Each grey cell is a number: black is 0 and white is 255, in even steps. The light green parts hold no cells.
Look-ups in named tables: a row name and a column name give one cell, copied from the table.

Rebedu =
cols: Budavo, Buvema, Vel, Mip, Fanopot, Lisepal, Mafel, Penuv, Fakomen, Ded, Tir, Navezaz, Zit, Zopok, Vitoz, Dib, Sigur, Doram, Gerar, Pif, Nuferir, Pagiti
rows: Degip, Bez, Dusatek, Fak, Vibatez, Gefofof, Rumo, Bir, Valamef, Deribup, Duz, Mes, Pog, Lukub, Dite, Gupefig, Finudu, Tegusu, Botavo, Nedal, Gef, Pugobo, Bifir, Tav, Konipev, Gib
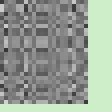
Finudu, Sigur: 146
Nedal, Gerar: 121
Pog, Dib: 134
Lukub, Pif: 121
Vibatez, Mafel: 178
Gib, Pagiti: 61
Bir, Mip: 109
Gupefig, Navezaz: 154
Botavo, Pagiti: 186
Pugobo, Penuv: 110
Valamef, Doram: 174
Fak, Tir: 90
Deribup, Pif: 148
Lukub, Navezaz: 116
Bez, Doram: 130
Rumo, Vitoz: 94

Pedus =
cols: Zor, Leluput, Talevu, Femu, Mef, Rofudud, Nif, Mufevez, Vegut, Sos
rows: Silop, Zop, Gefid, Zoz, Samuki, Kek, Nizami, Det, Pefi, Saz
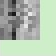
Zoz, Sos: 161
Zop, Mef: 172
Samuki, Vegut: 141
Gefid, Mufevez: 155
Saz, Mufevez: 163
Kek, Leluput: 162
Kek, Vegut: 150
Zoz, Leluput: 161
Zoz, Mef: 178
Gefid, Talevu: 137
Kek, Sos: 157
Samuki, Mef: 110
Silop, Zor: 123
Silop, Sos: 173
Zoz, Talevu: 62
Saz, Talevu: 132

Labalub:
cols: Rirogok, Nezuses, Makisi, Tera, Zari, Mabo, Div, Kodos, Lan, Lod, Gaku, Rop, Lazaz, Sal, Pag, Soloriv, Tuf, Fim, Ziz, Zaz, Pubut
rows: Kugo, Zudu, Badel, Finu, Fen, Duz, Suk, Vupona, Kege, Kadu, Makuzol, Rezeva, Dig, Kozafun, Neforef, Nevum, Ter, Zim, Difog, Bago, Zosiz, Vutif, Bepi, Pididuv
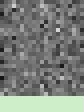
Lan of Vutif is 87
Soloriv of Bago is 190
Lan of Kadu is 89
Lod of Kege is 113
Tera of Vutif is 153
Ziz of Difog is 86
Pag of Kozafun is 62
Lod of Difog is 97
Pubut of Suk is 99
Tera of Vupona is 115
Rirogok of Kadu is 101
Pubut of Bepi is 100
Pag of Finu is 71
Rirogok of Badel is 80
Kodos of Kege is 115
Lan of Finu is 90
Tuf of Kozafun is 115
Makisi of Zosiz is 120
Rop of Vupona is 77
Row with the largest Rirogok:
Pididuv

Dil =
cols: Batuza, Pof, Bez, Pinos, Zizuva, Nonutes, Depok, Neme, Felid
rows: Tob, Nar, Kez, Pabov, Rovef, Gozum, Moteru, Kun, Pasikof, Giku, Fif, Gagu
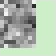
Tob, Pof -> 205
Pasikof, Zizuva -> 227
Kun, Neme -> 114
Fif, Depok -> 180
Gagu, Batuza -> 119
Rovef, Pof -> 114
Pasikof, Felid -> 148
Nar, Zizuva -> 63
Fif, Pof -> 86
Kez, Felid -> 198
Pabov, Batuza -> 117
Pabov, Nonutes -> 170
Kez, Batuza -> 132
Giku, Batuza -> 130
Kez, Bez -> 171
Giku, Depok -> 148
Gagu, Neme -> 187
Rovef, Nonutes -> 125

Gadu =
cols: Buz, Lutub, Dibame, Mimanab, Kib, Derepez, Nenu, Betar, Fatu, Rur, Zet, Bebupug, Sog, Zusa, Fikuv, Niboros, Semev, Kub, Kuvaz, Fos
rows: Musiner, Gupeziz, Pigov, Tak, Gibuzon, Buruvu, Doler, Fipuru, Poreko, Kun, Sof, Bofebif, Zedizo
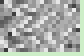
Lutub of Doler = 136
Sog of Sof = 203
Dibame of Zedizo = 225
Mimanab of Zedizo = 197
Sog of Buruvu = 151
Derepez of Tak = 197
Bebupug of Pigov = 186
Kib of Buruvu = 148
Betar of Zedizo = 135

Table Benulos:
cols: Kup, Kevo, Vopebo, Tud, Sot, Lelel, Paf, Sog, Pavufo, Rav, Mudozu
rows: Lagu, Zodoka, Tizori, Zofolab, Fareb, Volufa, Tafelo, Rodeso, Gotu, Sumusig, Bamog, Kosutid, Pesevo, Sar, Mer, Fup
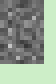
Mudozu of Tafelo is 136
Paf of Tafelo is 145
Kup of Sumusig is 128
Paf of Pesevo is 93
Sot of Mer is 178
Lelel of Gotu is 128
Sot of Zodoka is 83
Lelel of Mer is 112
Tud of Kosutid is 123
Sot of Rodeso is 96
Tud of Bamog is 109
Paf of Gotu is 108
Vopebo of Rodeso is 170
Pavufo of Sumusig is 74
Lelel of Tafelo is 106

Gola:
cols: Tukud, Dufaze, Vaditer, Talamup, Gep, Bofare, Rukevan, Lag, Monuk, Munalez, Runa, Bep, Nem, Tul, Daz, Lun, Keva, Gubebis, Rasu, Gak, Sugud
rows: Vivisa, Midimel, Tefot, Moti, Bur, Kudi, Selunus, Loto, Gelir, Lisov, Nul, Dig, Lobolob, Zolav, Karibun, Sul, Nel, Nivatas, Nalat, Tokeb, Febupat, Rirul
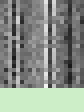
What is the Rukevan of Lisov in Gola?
107
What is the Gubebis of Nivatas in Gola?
70
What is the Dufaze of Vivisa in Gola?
106
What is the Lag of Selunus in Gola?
105
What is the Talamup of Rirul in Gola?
56
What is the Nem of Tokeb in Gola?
77
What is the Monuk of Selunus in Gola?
130
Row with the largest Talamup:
Lisov

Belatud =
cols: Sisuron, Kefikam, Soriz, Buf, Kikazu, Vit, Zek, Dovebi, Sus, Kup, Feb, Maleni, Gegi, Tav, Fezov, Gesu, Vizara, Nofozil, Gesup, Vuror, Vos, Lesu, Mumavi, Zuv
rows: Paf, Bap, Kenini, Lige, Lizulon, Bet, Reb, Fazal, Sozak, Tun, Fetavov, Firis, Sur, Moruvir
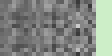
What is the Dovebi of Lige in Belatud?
117
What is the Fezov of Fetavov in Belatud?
132
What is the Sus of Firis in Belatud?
101
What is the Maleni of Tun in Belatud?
135
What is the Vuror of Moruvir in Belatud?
58
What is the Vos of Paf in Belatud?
117
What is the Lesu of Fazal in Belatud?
79
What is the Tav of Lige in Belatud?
86
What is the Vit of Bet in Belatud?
102
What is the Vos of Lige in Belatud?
124
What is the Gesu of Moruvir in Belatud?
115
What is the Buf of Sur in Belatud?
91
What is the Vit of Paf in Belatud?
121
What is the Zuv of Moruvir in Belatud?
182
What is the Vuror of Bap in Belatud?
74
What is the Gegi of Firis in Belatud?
124
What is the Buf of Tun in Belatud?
128

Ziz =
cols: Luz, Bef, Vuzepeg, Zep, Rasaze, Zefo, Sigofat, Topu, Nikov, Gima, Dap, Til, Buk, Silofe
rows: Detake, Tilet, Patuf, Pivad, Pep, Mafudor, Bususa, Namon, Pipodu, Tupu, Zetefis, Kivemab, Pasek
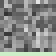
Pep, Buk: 110
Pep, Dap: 101
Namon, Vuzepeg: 148
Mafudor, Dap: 90
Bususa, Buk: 148
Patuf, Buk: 150
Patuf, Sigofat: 163
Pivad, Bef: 50
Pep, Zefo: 108
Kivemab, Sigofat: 75
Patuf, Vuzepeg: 127
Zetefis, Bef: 135

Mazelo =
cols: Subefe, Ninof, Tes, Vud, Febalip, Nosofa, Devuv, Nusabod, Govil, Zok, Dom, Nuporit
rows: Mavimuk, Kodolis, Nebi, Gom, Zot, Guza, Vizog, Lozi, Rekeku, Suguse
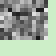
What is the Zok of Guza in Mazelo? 107
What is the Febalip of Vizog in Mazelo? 114
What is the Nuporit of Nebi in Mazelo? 235
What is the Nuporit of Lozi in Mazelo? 172
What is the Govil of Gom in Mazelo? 222
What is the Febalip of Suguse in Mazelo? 196
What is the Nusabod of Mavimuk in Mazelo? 184
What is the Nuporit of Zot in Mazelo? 93
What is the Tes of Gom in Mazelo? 212
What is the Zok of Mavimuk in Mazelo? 165

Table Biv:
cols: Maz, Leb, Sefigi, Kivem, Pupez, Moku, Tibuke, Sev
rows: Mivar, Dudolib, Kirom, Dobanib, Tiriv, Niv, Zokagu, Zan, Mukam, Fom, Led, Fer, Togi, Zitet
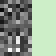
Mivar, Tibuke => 92
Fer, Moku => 57
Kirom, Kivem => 69
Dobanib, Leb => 60
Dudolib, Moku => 114
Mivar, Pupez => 151
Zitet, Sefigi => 43
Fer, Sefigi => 123
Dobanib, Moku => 150
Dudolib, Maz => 121
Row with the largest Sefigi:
Togi

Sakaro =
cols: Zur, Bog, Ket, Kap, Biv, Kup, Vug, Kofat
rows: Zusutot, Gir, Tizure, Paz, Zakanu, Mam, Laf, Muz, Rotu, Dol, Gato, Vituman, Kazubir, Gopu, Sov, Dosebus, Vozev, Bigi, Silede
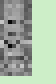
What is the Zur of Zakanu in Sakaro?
100
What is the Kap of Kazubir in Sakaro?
160
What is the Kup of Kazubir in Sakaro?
134
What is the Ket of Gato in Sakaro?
136
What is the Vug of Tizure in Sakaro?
88
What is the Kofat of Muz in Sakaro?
106
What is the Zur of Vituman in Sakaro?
183
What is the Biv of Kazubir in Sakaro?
157
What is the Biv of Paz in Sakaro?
162
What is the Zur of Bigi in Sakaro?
113
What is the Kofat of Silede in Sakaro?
129

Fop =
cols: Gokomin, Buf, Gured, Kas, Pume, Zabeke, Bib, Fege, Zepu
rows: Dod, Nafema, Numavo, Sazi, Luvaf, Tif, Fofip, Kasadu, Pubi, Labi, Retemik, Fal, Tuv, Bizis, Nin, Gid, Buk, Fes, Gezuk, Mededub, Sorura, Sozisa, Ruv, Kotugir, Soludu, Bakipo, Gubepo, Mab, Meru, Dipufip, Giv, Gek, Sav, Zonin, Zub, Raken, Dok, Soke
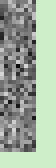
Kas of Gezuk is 183
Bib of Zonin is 105
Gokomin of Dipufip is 157
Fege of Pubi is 125
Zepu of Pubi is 200
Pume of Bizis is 153
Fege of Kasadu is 124
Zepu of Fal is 117
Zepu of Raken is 66
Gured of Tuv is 124
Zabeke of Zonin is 152
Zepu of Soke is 125
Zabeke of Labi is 92
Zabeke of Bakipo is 191
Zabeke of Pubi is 135
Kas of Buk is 147
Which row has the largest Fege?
Dod

